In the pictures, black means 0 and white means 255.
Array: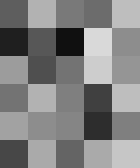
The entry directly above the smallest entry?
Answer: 121
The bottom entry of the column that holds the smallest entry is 100
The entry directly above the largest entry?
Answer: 108
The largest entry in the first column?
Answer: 162
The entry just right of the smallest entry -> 217
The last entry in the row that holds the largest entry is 141
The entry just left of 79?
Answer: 156
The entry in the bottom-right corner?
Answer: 198
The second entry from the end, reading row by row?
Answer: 170

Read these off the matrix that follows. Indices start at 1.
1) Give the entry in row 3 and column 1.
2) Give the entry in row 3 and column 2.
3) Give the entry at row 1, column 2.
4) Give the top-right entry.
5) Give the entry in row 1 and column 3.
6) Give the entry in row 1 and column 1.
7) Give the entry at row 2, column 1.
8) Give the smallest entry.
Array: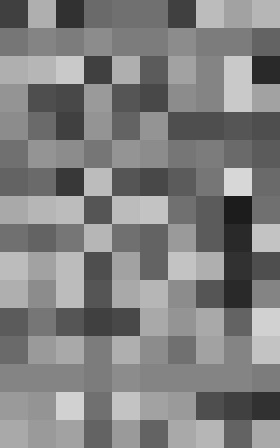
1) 175
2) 182
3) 175
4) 182
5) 49
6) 64
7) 118
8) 28

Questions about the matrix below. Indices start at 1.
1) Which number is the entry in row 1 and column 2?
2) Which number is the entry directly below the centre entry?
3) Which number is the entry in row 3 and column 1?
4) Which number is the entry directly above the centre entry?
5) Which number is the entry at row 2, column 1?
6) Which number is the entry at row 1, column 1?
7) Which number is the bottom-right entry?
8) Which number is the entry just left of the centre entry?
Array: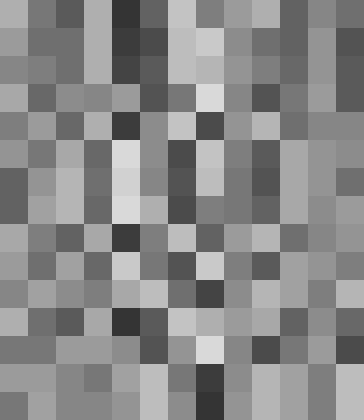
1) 119
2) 189
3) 134
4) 83
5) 155
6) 175
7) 189
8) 175

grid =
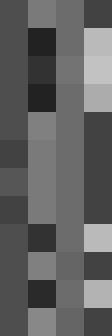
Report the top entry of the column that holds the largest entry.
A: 66
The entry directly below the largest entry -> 172
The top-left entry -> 78
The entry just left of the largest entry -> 115
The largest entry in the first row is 122
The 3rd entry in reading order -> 108
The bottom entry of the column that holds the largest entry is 66
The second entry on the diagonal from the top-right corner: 108
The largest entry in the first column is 86
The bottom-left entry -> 78
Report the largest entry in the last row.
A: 136
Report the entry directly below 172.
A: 66

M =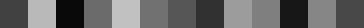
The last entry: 72
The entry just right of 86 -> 49
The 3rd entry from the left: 9
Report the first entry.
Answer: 65
